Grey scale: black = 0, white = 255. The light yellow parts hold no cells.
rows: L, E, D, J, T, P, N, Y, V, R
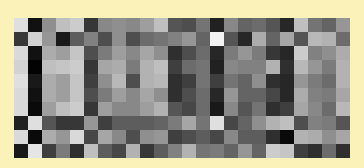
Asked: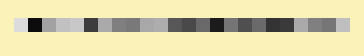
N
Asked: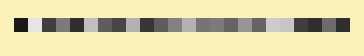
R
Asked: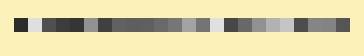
Y
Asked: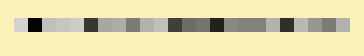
J
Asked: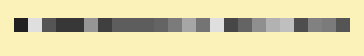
Y
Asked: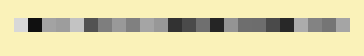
P

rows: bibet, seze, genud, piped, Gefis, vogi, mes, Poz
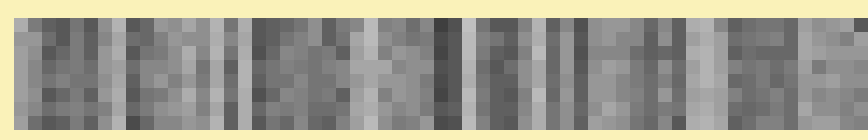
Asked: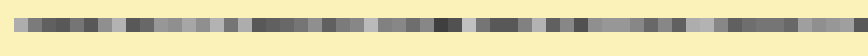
bibet
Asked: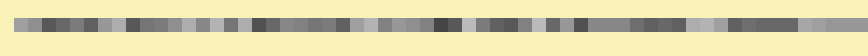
genud
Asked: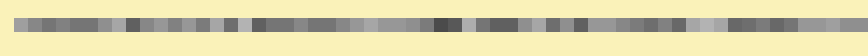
Gefis
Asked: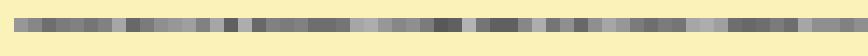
mes

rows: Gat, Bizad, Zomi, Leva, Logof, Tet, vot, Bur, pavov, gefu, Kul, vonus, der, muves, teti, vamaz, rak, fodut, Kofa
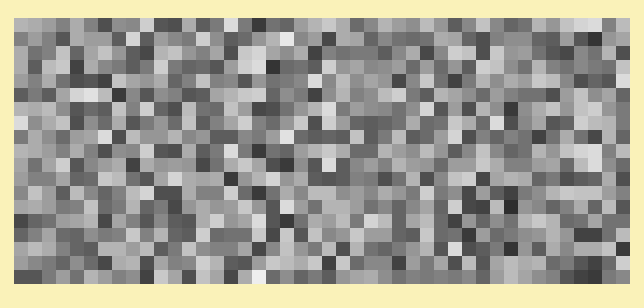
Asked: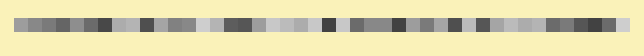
fodut
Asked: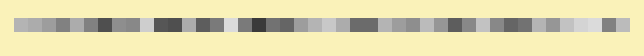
gefu
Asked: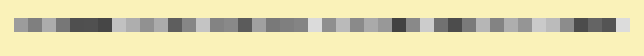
Logof

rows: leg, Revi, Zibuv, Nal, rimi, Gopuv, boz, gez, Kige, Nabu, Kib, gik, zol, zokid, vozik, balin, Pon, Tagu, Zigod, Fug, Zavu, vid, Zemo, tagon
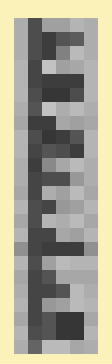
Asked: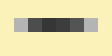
Kige
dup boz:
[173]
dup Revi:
[173]
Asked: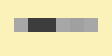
gez
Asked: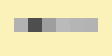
Tagu

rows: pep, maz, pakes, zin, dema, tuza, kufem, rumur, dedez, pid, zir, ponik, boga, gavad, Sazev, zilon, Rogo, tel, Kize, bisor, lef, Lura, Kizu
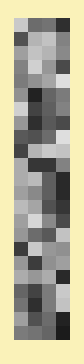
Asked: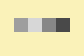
Sazev
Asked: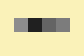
tuza
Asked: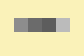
zilon
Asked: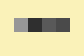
rumur

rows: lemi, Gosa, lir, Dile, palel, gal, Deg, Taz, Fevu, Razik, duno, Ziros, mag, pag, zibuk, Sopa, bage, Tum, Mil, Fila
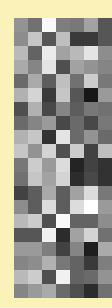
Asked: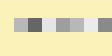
lir
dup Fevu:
[106]

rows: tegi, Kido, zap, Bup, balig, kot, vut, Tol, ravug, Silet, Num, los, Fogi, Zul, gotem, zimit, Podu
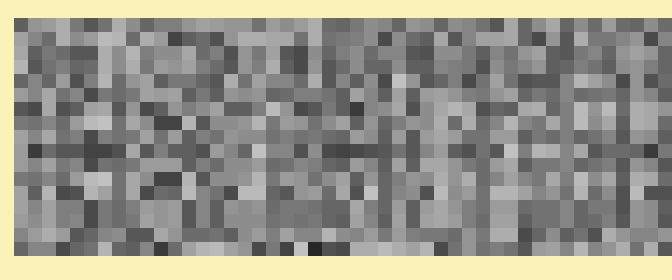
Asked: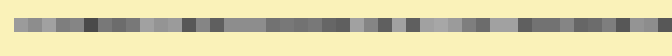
gotem
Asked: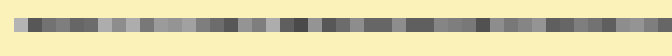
Bup
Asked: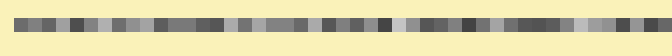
balig
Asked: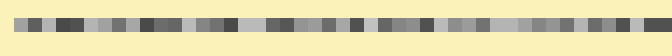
Fogi
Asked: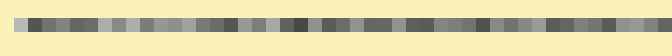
Bup

